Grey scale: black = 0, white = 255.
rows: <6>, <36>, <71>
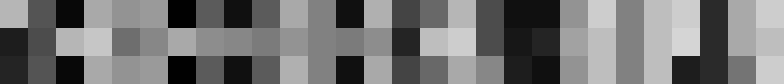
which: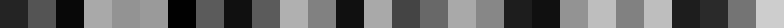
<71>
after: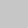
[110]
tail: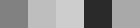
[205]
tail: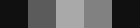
[176  68 104 182  76  16  16 147 205 129 190 205  42 169 205]
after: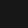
[36]

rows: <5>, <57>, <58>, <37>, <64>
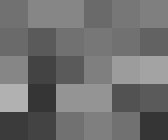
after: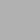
[53]
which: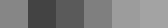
<58>
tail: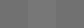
[98]

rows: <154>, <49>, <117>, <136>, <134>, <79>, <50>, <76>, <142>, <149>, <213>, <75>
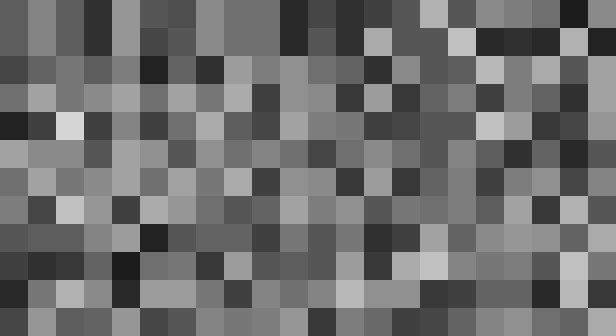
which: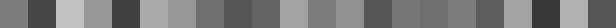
<76>
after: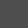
[138]
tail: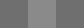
[ 86 132  93  48  99  41  86]
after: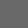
[64]
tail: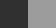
[125 144 111  99  48 138  86  93 184 125 170  86 162]
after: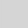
[64]
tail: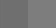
[ 93 162  56 177  86]

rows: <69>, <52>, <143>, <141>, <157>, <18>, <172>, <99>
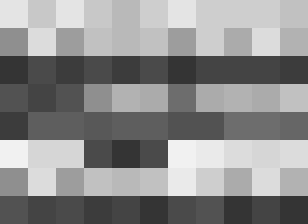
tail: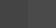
[60 68 52 74 82 52 68 52]
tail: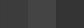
[74 82 52 68 52]

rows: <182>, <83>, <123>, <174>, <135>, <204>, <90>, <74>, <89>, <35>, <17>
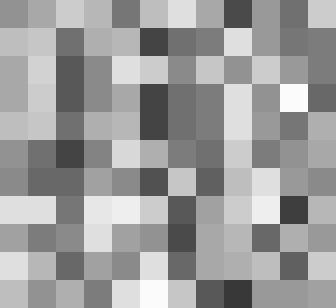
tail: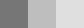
[168  74 153 112 204]
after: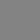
[216]
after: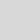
[175]
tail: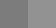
[168]
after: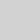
[88]
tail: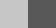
[ 56 153 153 161]

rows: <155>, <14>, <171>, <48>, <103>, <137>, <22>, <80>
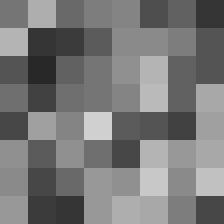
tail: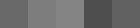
[53]
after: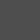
[97]

